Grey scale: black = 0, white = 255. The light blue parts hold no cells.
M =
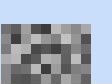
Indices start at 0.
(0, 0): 112
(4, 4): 61
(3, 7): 189
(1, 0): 137
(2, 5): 64
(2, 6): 99
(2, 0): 123
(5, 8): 98
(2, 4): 86
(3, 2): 74
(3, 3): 91
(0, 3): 81
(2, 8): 110
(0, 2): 160
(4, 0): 138

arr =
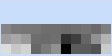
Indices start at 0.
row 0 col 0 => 133
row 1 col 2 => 154
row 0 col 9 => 106
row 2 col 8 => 91
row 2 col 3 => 103
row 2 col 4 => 122
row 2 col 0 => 221
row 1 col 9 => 145

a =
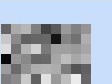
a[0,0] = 101
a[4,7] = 84
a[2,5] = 160
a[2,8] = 166
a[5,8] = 103
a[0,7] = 129
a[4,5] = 173
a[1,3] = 102
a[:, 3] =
[127, 102, 210, 102, 173, 97]
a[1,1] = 138
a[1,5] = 20
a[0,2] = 182
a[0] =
[101, 170, 182, 127, 67, 90, 154, 129, 148]
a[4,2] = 146
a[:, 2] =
[182, 96, 180, 137, 146, 201]

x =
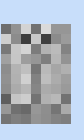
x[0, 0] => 109
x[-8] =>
[120, 199, 212, 124, 178, 187, 131]
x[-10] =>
[109, 146, 211, 113, 218, 150, 150]
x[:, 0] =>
[109, 206, 120, 160, 141, 145, 141, 94, 151, 116]
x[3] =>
[160, 198, 157, 150, 126, 182, 147]
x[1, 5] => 139
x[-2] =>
[151, 112, 105, 151, 142, 117, 170]
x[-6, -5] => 191
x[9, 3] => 147
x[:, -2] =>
[150, 139, 187, 182, 166, 172, 165, 184, 117, 131]
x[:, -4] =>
[113, 200, 124, 150, 118, 130, 134, 115, 151, 147]
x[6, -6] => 171
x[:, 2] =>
[211, 61, 212, 157, 191, 208, 183, 205, 105, 121]
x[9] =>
[116, 127, 121, 147, 141, 131, 126]
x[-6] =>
[141, 179, 191, 118, 185, 166, 176]

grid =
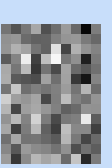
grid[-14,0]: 116
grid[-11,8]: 31
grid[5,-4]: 162
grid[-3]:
[112, 167, 115, 117, 104, 91, 182, 121, 69, 106]
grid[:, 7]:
[104, 152, 177, 144, 106, 56, 116, 129, 106, 127, 136, 121, 78, 196]
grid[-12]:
[148, 177, 163, 116, 98, 225, 69, 177, 146, 131]
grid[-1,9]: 123
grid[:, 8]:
[7, 122, 146, 31, 87, 21, 181, 114, 147, 234, 136, 69, 112, 40]
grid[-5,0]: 147
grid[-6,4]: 150
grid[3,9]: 122
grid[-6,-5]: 129
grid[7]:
[207, 158, 150, 165, 72, 126, 189, 129, 114, 148]
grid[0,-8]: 119
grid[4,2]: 186
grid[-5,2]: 131
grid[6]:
[117, 198, 111, 127, 116, 128, 156, 116, 181, 109]
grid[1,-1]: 104
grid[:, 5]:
[109, 128, 225, 247, 74, 111, 128, 126, 129, 74, 62, 91, 115, 178]
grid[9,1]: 185
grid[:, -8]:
[119, 107, 163, 238, 186, 84, 111, 150, 158, 131, 124, 115, 154, 138]
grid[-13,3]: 97
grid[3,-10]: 91
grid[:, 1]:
[83, 150, 177, 132, 118, 90, 198, 158, 71, 185, 64, 167, 88, 56]
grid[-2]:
[135, 88, 154, 139, 133, 115, 145, 78, 112, 93]
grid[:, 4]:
[80, 99, 98, 191, 116, 161, 116, 72, 150, 124, 97, 104, 133, 165]
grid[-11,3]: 65
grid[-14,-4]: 155
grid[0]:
[116, 83, 119, 167, 80, 109, 155, 104, 7, 125]
